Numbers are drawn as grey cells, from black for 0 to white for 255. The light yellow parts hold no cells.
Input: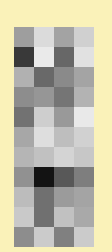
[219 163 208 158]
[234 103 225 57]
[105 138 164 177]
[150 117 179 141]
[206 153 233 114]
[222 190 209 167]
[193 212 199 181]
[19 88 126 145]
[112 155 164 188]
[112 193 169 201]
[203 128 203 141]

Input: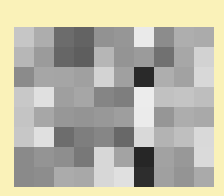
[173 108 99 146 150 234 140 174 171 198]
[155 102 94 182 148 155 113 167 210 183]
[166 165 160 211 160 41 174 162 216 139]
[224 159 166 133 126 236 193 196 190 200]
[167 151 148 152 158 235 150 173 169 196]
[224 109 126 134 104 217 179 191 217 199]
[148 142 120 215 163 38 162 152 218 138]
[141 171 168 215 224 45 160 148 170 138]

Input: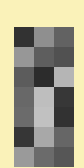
[143 98 50]
[94 81 151]
[44 181 92]
[190 55 104]
[193 50 107]
[168 102 54]
[107 86 154]

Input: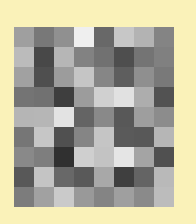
[120 144 239 104 199 179 132 159]
[72 182 130 113 78 116 128 187]
[79 156 197 134 94 143 121 161]
[113 62 156 208 225 173 82 116]
[182 227 100 137 88 158 140 181]
[198 80 133 197 90 88 182 118]
[126 48 207 195 229 164 80 137]
[196 104 89 168 63 100 185 88]
[161 202 153 132 159 138 188 124]

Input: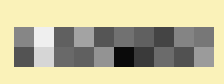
[239 96 163 85 113 96 68 132 119 134]
[214 105 96 147 10 58 107 81 155 83]

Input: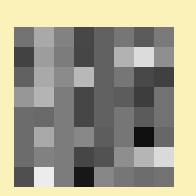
[169 130 71 97 118 91 122 115]
[157 124 70 97 178 220 143 66]
[169 139 184 97 118 72 64 97]
[180 124 70 97 92 61 114 151]
[105 124 70 97 118 91 114 108]
[169 124 136 93 118 15 103 108]
[129 124 70 82 142 181 218 108]
[236 124 23 135 118 109 114 79]
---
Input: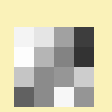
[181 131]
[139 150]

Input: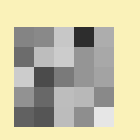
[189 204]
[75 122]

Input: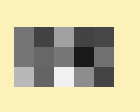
[103 119]
[100 241]

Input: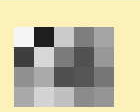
[215 123]
[170 80]

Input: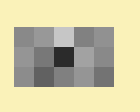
[120 43]
[97 128]

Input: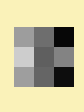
[95 131]
[101 13]
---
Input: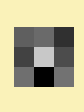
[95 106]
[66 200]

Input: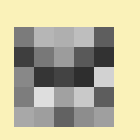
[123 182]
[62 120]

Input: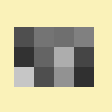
[79 116]
[50 100]

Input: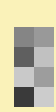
[133 153]
[95 193]

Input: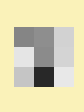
[133 142]
[229 139]

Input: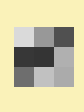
[218 152]
[55 52]
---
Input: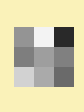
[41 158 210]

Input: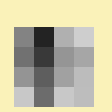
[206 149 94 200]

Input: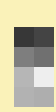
[68 126]

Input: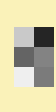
[37 100]

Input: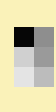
[142 208]

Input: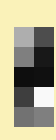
[77 127]

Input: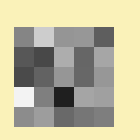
[94 102 150 127 140]
